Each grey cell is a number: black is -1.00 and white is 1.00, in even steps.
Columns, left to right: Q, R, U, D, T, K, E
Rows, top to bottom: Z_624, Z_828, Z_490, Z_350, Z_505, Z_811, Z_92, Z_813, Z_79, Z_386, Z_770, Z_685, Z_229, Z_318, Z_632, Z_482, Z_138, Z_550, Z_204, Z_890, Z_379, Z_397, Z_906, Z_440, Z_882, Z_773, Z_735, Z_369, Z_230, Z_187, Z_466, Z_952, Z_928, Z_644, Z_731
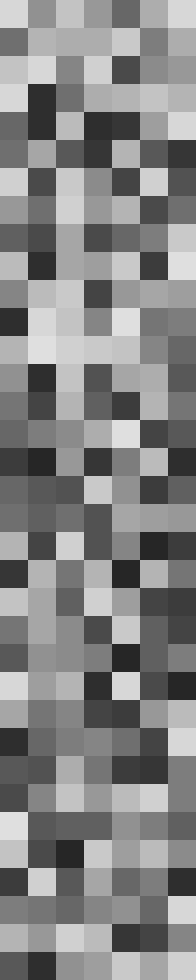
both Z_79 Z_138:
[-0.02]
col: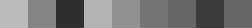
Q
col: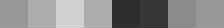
D
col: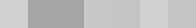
U
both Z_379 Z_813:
[0.41]
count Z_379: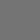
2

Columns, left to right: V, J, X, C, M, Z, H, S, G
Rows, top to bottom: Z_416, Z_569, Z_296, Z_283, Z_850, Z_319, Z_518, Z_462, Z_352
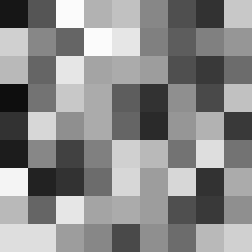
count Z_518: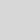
2
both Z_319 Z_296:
[0.45]
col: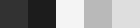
V

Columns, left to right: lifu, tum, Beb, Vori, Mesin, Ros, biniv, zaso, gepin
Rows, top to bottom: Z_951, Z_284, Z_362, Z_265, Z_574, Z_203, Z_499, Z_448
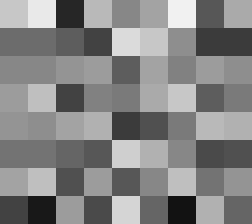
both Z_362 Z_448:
[0.22]
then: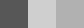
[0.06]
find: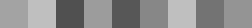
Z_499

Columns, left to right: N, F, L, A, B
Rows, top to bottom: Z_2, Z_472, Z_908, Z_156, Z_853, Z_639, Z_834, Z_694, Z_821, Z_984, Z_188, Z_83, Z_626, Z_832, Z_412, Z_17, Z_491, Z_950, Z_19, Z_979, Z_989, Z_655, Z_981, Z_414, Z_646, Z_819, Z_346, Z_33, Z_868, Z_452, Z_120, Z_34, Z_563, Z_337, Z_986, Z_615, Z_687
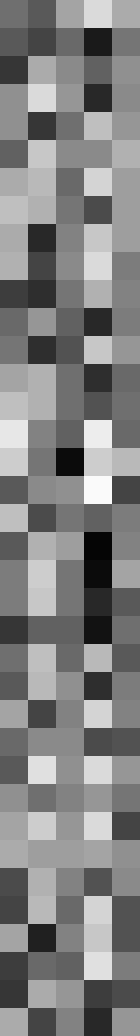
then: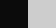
[0.45]
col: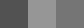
B
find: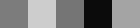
Z_989
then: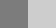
[-0.08]
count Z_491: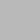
1
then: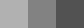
[0.08]
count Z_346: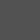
1

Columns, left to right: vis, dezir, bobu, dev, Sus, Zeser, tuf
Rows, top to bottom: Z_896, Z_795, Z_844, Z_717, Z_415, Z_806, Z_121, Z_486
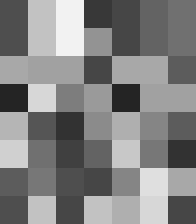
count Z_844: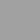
2
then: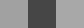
[0.32]
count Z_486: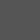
0
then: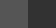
[0.09]
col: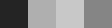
Sus

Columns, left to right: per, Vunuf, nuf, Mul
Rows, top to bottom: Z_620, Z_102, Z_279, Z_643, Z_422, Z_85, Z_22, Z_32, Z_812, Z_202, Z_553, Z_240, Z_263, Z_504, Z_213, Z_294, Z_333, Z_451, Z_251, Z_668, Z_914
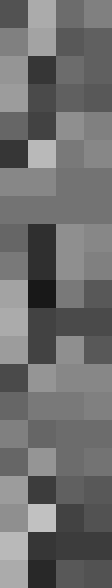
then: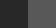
[-0.36]
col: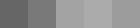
per
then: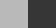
[-0.53]
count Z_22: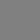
0
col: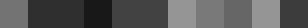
Vunuf
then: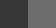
[-0.25]

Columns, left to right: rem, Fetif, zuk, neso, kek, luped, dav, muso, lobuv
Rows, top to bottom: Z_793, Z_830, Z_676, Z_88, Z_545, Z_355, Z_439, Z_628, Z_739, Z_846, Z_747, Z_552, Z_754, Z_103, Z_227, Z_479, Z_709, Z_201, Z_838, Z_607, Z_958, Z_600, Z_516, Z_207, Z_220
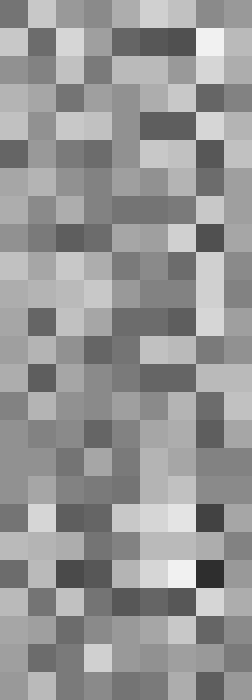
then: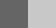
[0.68]
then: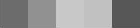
[0.51]
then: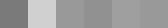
[-0.04]

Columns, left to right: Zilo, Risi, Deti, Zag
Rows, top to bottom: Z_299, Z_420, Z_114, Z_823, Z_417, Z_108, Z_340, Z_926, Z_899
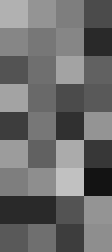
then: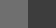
[0.11]
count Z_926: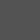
1

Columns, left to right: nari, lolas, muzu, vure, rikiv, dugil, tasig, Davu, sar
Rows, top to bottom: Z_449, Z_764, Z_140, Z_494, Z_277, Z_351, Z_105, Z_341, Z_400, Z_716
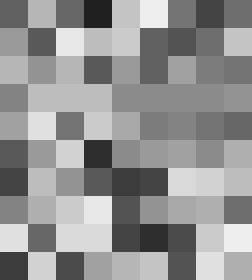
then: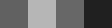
[0.54]
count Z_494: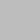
3
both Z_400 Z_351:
[-0.64]
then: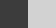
[-0.41]
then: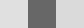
[0.71]

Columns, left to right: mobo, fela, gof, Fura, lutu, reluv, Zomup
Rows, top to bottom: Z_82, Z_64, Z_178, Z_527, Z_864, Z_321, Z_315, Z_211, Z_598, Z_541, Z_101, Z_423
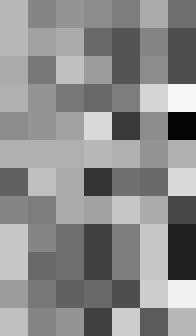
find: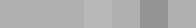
Z_321
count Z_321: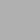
5
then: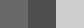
[0.89]

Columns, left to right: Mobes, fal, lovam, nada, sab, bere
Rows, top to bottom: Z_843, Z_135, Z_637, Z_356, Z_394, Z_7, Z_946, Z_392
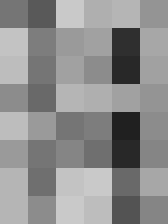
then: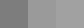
[-0.63]
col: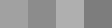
nada
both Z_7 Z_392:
[0.04]
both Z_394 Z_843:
[-0.08]
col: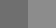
fal

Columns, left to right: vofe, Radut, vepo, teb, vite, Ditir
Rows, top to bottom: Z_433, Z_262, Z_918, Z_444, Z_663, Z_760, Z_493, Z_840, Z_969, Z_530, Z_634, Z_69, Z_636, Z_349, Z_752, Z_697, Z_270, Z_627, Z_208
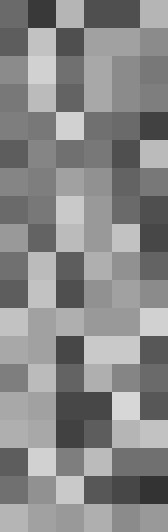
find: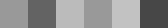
Z_969
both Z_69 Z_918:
[0.64]
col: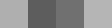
vofe

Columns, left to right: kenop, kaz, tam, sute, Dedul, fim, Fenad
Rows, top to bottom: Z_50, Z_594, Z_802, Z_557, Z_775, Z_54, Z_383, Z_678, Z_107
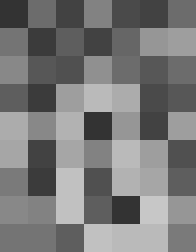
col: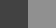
sute
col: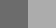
Dedul
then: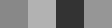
[-0.48]

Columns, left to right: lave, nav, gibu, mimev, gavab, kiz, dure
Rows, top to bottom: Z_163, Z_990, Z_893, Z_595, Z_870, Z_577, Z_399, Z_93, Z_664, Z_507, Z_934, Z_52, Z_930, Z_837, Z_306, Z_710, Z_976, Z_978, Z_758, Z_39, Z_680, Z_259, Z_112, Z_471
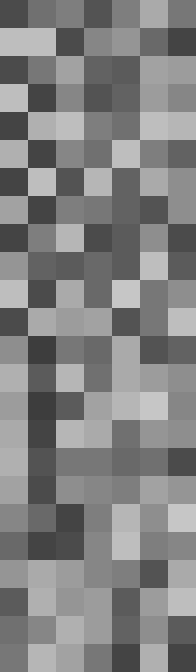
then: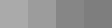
[-0.35]
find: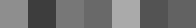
Z_930

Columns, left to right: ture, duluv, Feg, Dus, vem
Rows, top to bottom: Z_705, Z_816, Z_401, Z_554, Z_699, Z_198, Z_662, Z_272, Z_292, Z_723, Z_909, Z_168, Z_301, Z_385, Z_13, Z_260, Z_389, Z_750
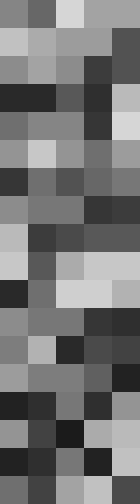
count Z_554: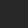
2
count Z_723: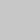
3

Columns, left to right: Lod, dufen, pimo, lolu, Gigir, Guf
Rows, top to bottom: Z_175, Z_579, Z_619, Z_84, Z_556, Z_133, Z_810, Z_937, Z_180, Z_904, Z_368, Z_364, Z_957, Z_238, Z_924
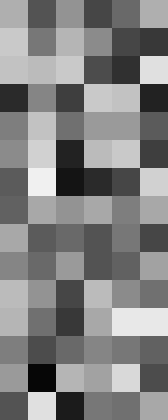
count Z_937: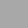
3
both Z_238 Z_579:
[0.42]
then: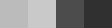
[0.76]

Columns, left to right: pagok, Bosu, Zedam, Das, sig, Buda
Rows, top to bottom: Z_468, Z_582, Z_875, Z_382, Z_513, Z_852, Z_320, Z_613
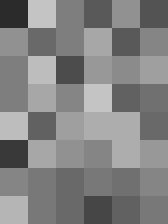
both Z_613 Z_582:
[-0.18]
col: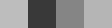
pagok
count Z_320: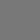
2
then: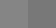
[-0.18]
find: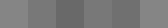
Z_320

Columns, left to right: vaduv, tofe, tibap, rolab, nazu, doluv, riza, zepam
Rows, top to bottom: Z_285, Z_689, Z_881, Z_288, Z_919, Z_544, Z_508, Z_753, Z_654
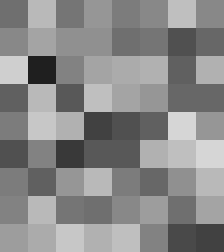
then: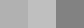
[-0.43]
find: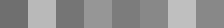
Z_285
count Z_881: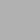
2
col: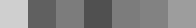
vaduv

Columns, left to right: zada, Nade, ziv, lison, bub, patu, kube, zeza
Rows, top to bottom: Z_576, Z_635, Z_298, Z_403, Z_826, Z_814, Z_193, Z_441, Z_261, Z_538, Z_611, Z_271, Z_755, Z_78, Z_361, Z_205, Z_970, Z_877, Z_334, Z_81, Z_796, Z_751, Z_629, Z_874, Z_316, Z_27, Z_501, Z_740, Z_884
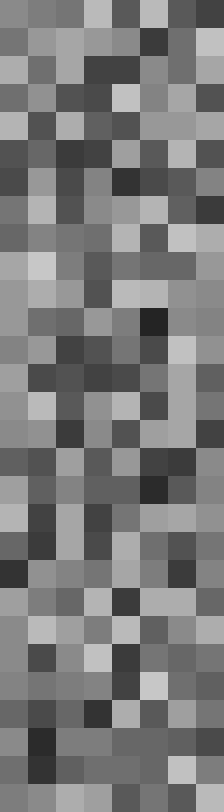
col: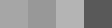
kube
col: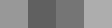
bub
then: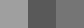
[-0.30]
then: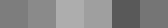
[-0.30]
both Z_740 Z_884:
[-0.02]

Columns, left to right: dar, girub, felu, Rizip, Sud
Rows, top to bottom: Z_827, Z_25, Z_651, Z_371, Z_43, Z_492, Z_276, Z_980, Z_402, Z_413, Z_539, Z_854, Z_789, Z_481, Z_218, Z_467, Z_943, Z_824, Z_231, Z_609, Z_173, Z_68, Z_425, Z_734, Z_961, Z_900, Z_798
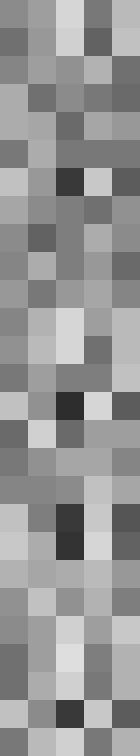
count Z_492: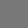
4
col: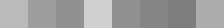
girub
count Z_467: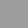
2

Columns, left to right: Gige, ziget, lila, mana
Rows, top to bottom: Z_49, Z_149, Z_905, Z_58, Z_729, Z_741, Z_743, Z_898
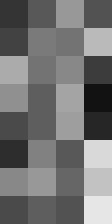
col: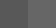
lila
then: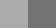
[0.07]
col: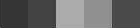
Gige
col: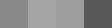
lila
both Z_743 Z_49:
[0.19]

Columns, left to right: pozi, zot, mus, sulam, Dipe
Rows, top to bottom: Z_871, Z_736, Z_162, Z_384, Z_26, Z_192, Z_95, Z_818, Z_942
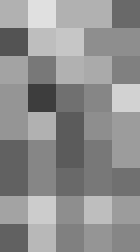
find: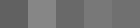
Z_95
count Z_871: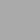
0

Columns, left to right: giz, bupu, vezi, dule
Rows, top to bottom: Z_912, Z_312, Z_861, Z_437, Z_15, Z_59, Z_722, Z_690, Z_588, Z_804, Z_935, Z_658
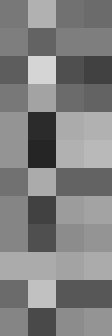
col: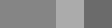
giz
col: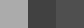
bupu
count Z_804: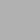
0

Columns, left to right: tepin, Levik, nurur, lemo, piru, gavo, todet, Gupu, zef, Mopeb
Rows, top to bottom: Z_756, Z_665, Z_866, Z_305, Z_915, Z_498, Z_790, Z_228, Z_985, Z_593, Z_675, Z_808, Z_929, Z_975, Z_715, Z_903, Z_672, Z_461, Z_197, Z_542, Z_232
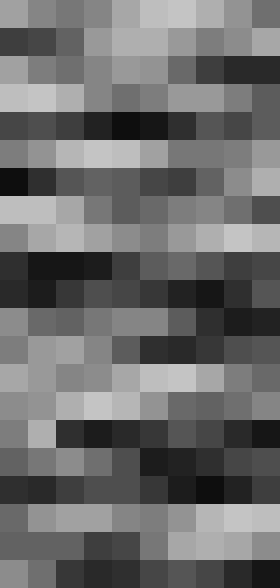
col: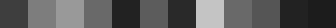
todet
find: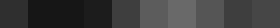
Z_593
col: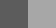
piru
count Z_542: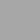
2
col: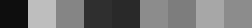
tepin
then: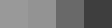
[-0.68]

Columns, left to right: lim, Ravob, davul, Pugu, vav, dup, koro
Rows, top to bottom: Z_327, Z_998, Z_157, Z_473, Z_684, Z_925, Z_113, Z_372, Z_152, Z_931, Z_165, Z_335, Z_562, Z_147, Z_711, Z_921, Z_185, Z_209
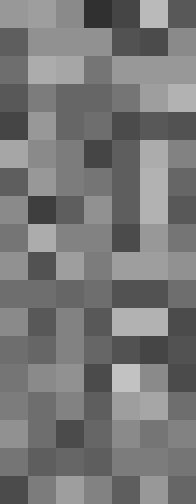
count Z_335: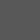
2
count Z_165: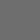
4
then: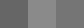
[0.02]
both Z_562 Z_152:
[0.02]
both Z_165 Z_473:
[-0.20]

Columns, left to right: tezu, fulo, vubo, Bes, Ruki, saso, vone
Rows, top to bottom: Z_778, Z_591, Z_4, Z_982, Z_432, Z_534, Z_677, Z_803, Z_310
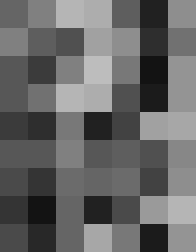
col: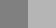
vubo
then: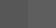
[-0.37]

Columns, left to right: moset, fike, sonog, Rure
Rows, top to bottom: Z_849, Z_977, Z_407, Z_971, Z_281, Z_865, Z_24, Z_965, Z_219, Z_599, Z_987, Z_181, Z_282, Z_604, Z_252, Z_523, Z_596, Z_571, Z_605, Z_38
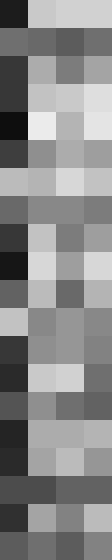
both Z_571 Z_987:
[-0.23]
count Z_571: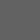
2
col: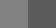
sonog
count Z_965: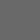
1
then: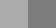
[0.29]
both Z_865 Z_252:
[0.12]
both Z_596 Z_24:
[0.47]

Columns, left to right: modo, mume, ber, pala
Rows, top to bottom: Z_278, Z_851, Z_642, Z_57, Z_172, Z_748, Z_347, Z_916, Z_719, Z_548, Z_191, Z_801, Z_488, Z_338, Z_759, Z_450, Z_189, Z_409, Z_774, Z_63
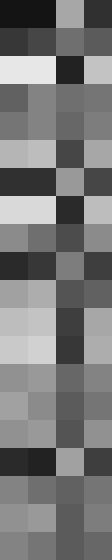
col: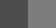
ber
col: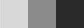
modo

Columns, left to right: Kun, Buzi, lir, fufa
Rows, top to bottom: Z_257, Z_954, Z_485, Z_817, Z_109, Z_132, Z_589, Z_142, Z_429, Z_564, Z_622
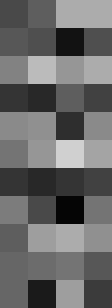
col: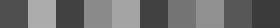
fufa
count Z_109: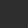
1
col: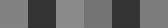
Kun
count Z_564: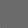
1
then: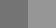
[0.63]
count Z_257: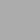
2
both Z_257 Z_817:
[-0.26]

